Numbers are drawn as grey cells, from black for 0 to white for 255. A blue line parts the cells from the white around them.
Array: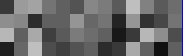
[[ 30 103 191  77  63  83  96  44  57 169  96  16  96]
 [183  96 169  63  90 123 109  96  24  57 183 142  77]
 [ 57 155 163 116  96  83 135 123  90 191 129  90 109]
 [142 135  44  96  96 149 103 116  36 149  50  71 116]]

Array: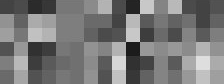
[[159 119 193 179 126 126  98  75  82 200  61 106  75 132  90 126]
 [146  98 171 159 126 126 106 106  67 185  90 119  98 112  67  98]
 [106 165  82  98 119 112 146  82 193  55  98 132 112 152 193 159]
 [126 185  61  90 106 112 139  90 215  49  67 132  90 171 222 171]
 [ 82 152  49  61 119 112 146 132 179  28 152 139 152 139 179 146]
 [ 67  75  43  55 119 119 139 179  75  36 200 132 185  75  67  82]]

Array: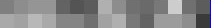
[[169 162 184 169 133 133 112 162 176 120  99 156 156 141  58]
 [127 141 149 149  99  84  92 176 141 112 106 120 205 112  92]]

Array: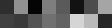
[[ 64  58  83 112  98 213 186  38]
 [ 46 145   4 126  90  18  76 165]]

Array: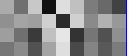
[[171 112 200  16 222 192 124 105  66]
 [144 164 158 208  43 208 138 178 152]
 [118 138  81 164 222  73 132  89 124]
 [158 112  58 192 230  51 118  81 144]]

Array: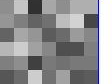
[[ 86 107 205 113 161  86  92]
 [182 205 161 135  79  79 127]
 [ 99 167 149  92 107 155 135]
 [149 127  99 113 189 211  71]
 [127 142  64 121 113 121 121]
 [142 197  49 167 142 175 175]]

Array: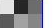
[[ 90 163 134]
 [228  38 108]]

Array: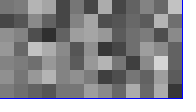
[[152 104 194 172 138  85 144  55  70 111 158 138  98]
 [118 124 180 165  70 118  70 172  70  98 131 104 194]
 [144 118 152 180 131 144 124  63  78 118  98 158  91]
 [ 70  85 138  98  70 131 165  78  85 104  91 180 111]
 [131 124 111 152 131  91 152 180 118  63 138 212  98]
 [124 111  98  85 118 118 158 138 104 172 104 172  55]
 [144 131  78  47  98 158 165 152  91 111 124  78 138]]
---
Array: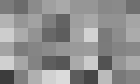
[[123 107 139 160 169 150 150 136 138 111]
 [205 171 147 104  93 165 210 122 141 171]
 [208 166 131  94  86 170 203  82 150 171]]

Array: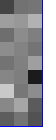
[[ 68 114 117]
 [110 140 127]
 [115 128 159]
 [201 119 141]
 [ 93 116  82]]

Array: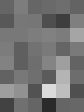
[[101 125 102 106 110  99]
 [120 120 125 129 124 165]
 [130  95 110 132 159  99]
 [158 145  82 219 190  79]]

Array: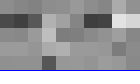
[[141 134 130 141 143 153 141 134 171 145]
 [138 136 154 190 125 127 138 146 159 135]
 [144 145 145  86 151 152 148 156 152 137]]

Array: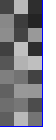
[[ 68 185  46]
 [141  68 153]
 [ 86 178 191]
 [ 97 152 151]
 [ 94 185 116]]

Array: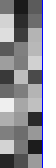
[[117  26  91]
 [222  61 180]
 [158 125 209]
 [106 126 180]
 [175 153  41]
 [211 119  28]]
